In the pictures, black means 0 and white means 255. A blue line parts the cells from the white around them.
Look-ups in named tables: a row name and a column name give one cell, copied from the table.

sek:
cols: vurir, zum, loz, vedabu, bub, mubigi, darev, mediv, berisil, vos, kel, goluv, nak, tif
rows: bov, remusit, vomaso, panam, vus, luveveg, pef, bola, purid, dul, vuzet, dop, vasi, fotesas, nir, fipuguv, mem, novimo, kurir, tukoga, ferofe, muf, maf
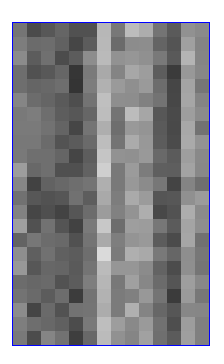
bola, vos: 148
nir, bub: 66
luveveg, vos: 129
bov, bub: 81
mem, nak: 142
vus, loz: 104
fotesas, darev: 156
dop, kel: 119
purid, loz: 107
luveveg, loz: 101

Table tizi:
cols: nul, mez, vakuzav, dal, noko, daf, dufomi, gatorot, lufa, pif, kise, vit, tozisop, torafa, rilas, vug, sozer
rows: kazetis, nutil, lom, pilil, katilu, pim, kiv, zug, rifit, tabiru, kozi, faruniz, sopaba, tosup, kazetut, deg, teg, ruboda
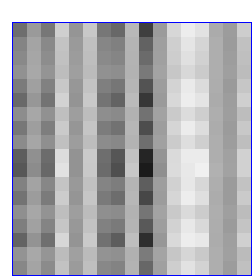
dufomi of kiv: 142
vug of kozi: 162
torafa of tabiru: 235
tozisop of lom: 224
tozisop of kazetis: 237
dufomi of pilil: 145
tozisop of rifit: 222
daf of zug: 197
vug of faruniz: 155

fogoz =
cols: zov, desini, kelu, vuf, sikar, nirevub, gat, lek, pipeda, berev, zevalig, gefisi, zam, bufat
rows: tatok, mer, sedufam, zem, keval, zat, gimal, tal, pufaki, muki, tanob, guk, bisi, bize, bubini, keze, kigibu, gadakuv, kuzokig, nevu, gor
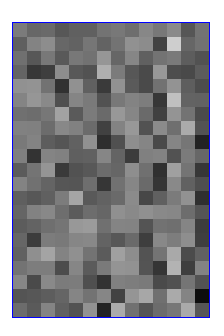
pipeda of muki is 60
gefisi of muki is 82
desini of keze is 60
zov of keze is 102
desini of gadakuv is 125
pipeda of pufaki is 142
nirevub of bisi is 89
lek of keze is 87
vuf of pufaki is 85
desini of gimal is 109
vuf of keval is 49

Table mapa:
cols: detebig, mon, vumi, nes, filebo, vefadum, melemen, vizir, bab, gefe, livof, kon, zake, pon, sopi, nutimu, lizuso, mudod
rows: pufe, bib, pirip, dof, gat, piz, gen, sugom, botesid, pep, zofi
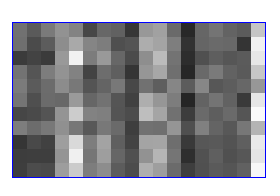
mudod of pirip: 231
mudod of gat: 151
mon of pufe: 90
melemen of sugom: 120
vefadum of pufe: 71
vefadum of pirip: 124
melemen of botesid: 163
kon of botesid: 110
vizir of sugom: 106

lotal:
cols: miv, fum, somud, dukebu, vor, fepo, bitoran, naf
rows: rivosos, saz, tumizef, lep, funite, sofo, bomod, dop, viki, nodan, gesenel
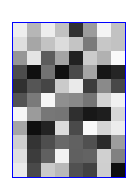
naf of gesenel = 14
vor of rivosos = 49
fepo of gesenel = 66
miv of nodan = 223
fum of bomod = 155
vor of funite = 234
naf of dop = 236
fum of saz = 166
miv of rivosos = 238
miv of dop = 165
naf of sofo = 241

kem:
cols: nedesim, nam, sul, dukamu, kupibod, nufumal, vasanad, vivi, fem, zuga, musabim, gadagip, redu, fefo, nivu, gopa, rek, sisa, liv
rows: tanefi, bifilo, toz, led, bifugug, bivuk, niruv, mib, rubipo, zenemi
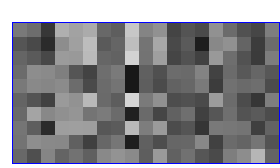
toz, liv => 125
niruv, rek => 83
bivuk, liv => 126
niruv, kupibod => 149
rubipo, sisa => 117
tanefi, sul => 55
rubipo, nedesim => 115
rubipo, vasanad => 103
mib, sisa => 63
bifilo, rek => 100
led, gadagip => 108
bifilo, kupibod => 160
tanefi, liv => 126
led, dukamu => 127
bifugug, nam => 137
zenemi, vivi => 147
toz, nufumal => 186
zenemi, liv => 100
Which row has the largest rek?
zenemi

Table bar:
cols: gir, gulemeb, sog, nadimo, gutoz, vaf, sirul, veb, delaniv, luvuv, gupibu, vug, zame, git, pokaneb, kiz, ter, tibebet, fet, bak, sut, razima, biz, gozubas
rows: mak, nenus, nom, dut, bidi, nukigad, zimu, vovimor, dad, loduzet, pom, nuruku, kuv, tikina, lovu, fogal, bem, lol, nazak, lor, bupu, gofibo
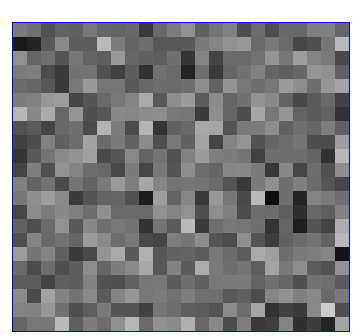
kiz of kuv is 118
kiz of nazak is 122
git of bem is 92
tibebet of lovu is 112
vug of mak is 124
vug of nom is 112
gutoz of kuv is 59
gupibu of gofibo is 143
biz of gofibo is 36
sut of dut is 103
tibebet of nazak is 99
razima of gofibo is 61
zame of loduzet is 129

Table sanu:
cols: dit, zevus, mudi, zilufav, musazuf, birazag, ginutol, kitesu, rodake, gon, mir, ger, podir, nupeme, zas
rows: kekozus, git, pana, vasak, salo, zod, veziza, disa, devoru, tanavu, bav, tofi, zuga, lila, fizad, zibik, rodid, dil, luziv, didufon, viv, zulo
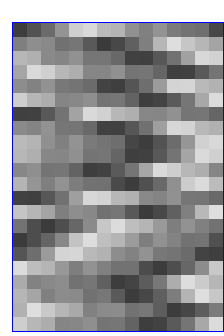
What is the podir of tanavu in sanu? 165
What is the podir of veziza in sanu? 117
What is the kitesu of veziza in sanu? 183
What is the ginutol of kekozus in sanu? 186
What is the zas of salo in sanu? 178
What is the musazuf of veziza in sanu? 163
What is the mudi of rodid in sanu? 155
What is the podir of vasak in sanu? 65
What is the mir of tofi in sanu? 105
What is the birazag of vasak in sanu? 134
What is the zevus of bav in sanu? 143
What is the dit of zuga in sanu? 65
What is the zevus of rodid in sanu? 110
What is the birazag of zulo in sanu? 143
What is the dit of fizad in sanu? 115
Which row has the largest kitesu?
fizad

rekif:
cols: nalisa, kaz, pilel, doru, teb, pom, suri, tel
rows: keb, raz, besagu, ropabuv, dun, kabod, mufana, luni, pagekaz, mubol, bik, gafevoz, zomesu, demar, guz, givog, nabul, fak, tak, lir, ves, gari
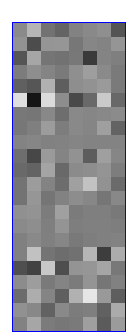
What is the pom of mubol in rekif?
93
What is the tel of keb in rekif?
84
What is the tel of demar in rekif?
121
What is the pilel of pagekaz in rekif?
129
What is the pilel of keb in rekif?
114
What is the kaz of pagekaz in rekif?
134
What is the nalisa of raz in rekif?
146
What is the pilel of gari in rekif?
123
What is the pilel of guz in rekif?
127
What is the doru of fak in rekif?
78
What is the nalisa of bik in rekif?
105
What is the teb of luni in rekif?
137
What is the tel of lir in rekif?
94
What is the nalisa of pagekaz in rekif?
131
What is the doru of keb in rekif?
100
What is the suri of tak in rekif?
118
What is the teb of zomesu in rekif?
141
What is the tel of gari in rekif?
155

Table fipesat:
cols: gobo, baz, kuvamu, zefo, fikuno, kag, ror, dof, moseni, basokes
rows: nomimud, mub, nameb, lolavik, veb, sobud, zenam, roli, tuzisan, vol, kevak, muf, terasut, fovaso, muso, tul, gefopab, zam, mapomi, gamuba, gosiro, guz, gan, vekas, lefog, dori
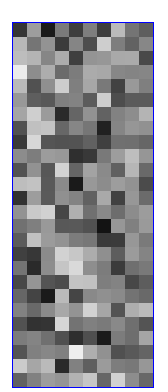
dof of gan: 124
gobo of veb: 186
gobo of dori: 97
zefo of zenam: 42
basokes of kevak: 105
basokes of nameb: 73
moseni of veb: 153
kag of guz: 128
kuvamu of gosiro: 139
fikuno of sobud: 131
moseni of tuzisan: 111
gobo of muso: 113
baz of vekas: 128
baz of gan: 132
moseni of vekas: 89
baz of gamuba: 68
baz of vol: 125
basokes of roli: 145
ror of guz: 122
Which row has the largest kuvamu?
fovaso

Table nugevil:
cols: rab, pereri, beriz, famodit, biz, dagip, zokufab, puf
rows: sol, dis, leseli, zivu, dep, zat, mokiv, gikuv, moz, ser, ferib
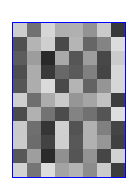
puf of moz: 64
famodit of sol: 175
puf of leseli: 203
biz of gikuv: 83
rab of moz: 203
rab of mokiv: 75
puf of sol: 56
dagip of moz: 177
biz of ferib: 179
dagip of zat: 165
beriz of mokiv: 115
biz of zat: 150
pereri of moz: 108
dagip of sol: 147
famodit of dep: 74
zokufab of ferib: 203

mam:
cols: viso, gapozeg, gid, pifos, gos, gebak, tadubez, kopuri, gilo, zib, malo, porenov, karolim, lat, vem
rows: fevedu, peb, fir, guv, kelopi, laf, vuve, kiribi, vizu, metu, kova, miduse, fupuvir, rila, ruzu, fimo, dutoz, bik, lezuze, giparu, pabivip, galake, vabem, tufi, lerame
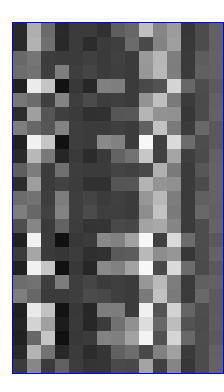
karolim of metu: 62
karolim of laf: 59
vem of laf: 97
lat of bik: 75
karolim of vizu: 108
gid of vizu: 197
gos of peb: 59
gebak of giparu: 75
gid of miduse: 59
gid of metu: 121
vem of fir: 99
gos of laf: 62
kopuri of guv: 63
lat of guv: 96
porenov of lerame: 133
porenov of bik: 218
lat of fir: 93
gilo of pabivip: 59
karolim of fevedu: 55
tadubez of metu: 58

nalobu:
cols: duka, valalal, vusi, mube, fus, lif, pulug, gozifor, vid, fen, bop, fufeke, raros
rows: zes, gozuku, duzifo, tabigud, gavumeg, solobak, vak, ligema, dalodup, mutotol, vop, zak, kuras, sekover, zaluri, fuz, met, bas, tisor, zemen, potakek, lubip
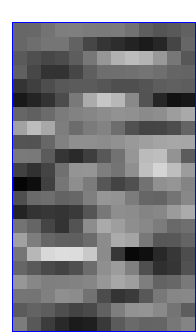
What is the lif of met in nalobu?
201
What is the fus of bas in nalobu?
79
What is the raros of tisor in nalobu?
121
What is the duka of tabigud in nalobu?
96
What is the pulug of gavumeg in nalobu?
86
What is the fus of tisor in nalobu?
130
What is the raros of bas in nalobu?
81
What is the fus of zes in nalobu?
127
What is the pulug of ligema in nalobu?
131
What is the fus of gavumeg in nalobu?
91
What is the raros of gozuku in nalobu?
102
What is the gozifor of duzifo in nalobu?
177
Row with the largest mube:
met

